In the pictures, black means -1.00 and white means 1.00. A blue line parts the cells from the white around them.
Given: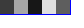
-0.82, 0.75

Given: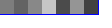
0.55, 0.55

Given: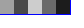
0.61, 0.61

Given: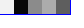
0.09, 0.90

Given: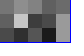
-0.52, 0.55

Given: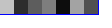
-0.01, 0.53

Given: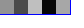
0.50, 0.50

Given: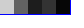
-0.77, 0.62

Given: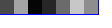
-0.70, 0.56

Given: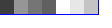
-0.25, 0.99
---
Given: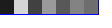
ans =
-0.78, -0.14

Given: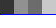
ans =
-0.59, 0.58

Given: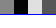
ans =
0.05, -0.32

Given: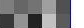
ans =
-0.01, -0.29

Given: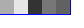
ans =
0.36, -0.24

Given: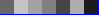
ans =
-0.19, -0.80

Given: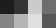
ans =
-0.77, -0.32

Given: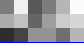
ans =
-0.03, 0.43
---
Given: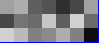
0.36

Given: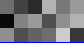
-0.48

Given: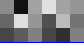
-0.87

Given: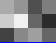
0.16

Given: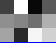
1.00

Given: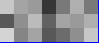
0.29

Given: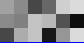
0.08

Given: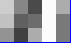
0.05
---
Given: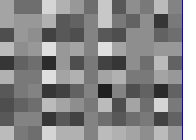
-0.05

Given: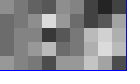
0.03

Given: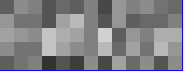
-0.10

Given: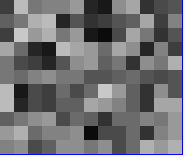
0.11

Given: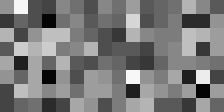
-0.21
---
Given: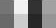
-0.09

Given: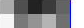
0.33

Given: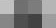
0.51

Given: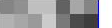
0.04

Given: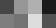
-0.45

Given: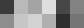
-0.54

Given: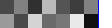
-0.43

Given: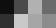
-0.89

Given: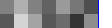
0.01

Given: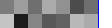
-0.03
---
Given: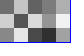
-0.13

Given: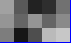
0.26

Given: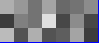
0.37

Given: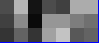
-0.40

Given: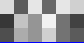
0.72

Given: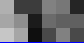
0.38
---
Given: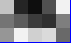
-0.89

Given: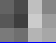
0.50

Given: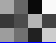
-0.93

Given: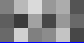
0.71

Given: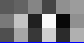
0.04

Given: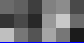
-0.51

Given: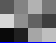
0.40
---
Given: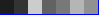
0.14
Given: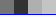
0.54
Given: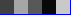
0.58
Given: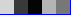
-0.07
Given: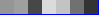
-0.60
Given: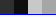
0.30
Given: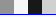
0.63
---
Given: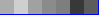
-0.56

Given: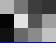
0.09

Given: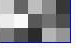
0.41

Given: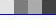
0.34

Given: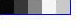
0.92

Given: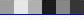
0.06

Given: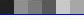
0.57

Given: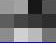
0.46
